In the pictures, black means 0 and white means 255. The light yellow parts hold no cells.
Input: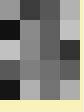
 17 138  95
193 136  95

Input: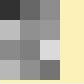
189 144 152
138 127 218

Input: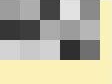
 54  61 170
210 200 209

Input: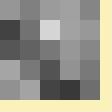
 66 114 213
 86  98 120

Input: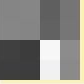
134 133  98
 64  60 247

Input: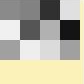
240  85 177
160 238 219
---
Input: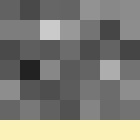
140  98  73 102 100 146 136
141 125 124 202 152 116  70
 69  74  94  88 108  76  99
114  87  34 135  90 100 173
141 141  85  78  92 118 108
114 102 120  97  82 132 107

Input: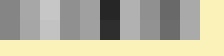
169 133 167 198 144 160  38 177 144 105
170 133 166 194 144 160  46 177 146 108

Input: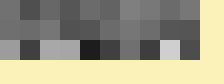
119 113  79 103  86 107  99 127 120 107
 85 111 108 118  82  85 107 118 109  86
 77 156  64 168 166  29  64 112  62 207

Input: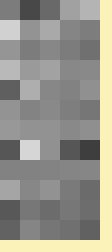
180 124  72 105 161
125 209 147 169 133
112 149 124 135 124
137 185 154 162 136
144  95 174 135 130
118 147 131 137 126
143 152 146 146 137
 62  86 214 145  86
134 130 130 131 133
107 165 135 146 122
109  88 119 108 119
 97  98 133 118 112

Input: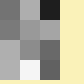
 30 115 174
165 122 153
105 175 140
 97 177 245

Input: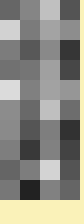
 84 102 133 192
141 210 123 163
 54 124  88 137
 71 113 117 160
150 219 128 162
109 140 105 191
 50 138  85 126
 67 126  57 129
 84 101 125 211
101 119  34 129

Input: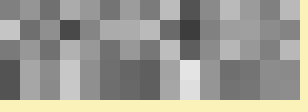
185 128 149 112 171 152 116 156 123 188  83 138 186 155 128
132 197 111 143  73 133 171 172 186 106  61 129 158 159 140
184 122 151 113 177 152 113 152 119 189  94 139 182 152 128
138  83 166 140 199 143 111 102  95 163 228 149 111 116 140
141  83 166 138 200 143 110 104  95 166 222 149 115 118 139

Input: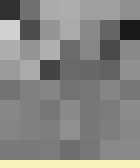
143  49 113 171 173 159 159
 24 209  77 149 170 137 101
137 174 148 176 107 134  73
144 155 170  68 105 104  99
119 115 128 133 114 119 133
140 135 129 118 138 120 123
135 132 129 125 143 120 126
138 122 121 123 110 118 136
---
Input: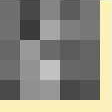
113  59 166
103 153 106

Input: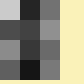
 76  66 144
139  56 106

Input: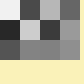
 40 205  59
 84 131 129

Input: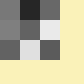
127  98 234
 98 224  91

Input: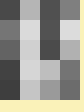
117 218  82
 99 208  75

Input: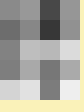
109 135  55
130 190 184
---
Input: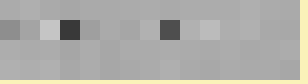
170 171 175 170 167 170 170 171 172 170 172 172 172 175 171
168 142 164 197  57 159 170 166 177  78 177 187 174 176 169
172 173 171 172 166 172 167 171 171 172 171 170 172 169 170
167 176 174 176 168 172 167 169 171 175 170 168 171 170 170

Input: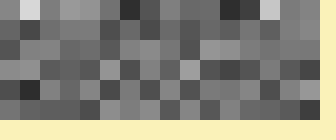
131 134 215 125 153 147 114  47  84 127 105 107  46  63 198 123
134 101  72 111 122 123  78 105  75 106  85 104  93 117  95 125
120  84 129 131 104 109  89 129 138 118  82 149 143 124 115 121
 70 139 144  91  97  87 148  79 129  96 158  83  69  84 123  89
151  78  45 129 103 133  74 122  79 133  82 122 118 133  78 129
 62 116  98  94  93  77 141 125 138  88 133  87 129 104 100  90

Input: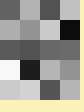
193  98 178  82
 12 174 147 202
107  90  82 104
147 248  29 181
181 203 210  85

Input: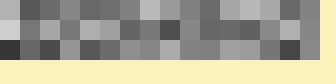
131 178  88 107 135 104 110 129 185 154 129 107 167 184 169 105
135 206 119 167 120 174 160 101 120  79 135 103 105  97 137 176
136  54 103  75 149  87 107 143 134 170 131 127 160 155 118  71

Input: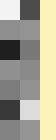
 76 243
147 142
120  31
137 145
146 124
220  57
149 132

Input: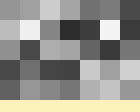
 74 149 160 205 165 113 123
 59 188 239 133  45  62 244
119 145  72 173 165 101  58
207  73 111  69  67 201 160
151  97 150 134 118 177 195

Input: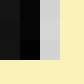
211  21   5
214  18   6
211  19   3

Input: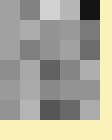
 20 161 130 210 183
122 161 171 148 153
108 161 128 146 162
174 142 168  98 134
147 154 170 137 147
171 147 180  86 105

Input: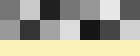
 86 117 201  32 118 150 231
208 153  52 163 220  22  69
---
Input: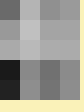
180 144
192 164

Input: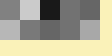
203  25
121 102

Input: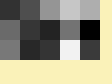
 78 149
 54  35

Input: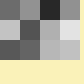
146  40
 83 176

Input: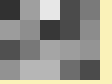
159 231
142  55

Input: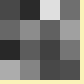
 42 223
140  97

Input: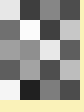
 62 134
251  64

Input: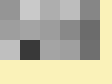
201 174
164 157
